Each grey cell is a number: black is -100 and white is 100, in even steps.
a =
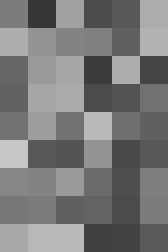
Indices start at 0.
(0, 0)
-3
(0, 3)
-40
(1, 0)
36
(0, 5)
35
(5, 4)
-43
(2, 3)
-53
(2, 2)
31
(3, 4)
-35
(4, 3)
46
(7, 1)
-3
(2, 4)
35
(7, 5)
-3
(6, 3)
-16
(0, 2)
26
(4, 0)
-11

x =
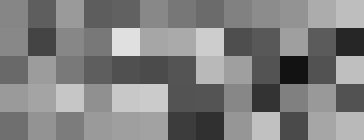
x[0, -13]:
5
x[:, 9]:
[10, -31, -35, -60, 51]
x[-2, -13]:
21
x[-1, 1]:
15
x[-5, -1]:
49
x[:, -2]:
[35, -29, -36, 20, 30]
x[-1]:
[-13, 15, -3, 21, 25, 27, -53, -62, 18, 51, -42, 30, 45]
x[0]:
[5, -26, 21, -27, -24, 7, -7, -16, 1, 10, 15, 35, 49]
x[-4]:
[7, -47, 6, -6, 76, 30, 33, 61, -39, -31, 25, -29, -70]
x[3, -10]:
13
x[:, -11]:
[21, 6, -5, 55, -3]
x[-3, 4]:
-37
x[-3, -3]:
-86
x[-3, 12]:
50

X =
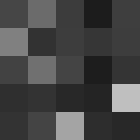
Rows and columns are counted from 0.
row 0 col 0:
-45
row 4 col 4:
-69
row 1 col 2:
-52
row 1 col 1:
-61
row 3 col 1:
-60
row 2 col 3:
-77
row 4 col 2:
29
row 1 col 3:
-58

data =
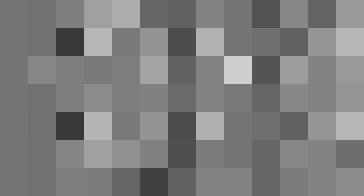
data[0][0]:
-9
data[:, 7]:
[2, 39, 2, 2, 38, -3, 2]
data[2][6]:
-24
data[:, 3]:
[25, 43, -5, 9, 42, 25, -3]
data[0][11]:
-22
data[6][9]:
-20
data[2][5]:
29
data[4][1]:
-11
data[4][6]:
-40
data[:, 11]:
[-22, 17, 3, 3, 17, 3, 3]
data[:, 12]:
[20, 43, 20, 17, 43, -14, 10]
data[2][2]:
-1
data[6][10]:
-3
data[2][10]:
22
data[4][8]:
-8
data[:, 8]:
[-8, -8, 62, -5, -8, -8, 2]
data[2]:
[-9, 6, -1, -5, -1, 29, -24, 2, 62, -34, 22, 3, 20]
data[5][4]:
13
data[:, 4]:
[35, -5, -1, -1, -5, 13, -20]
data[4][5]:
16
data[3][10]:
6
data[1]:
[-9, -11, -55, 43, -5, 16, -40, 39, -8, -12, -25, 17, 43]
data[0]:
[-9, -11, -1, 25, 35, -19, -24, 2, -8, -36, 6, -22, 20]

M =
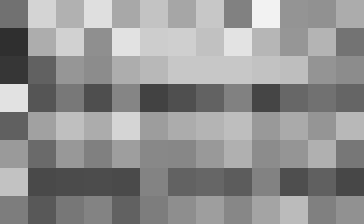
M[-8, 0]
-11
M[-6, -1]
10
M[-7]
[-63, 36, 64, 12, 77, 61, 62, 51, 78, 43, 18, 41, -10]
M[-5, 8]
1
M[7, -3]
47
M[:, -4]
[90, 43, 52, -46, 20, 10, 2, 29]
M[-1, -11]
-7
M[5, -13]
21
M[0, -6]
56
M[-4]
[-25, 26, 50, 35, 67, 23, 35, 41, 49, 20, 33, 17, 44]
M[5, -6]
20
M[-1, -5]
6
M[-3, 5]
7
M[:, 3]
[75, 12, 10, -39, 35, 0, -40, 3]
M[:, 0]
[-11, -63, -58, 77, -25, 21, 52, -2]
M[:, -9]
[32, 77, 36, 4, 67, 24, -42, -24]
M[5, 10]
17
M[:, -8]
[53, 61, 44, -48, 23, 7, 3, -2]
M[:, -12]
[66, 36, -24, -33, 26, -17, -43, -31]
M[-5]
[77, -33, -6, -39, 4, -48, -38, -23, 1, -46, -19, -11, -21]
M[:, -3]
[16, 18, 49, -19, 33, 17, -39, 47]
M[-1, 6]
11

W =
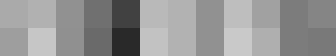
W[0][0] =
33
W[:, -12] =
[33, 24]
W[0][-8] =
-49
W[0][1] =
39
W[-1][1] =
55
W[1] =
[24, 55, 13, -17, -68, 52, 40, 14, 58, 37, -3, -5]

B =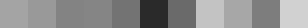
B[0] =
29
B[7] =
53
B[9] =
-2
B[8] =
31
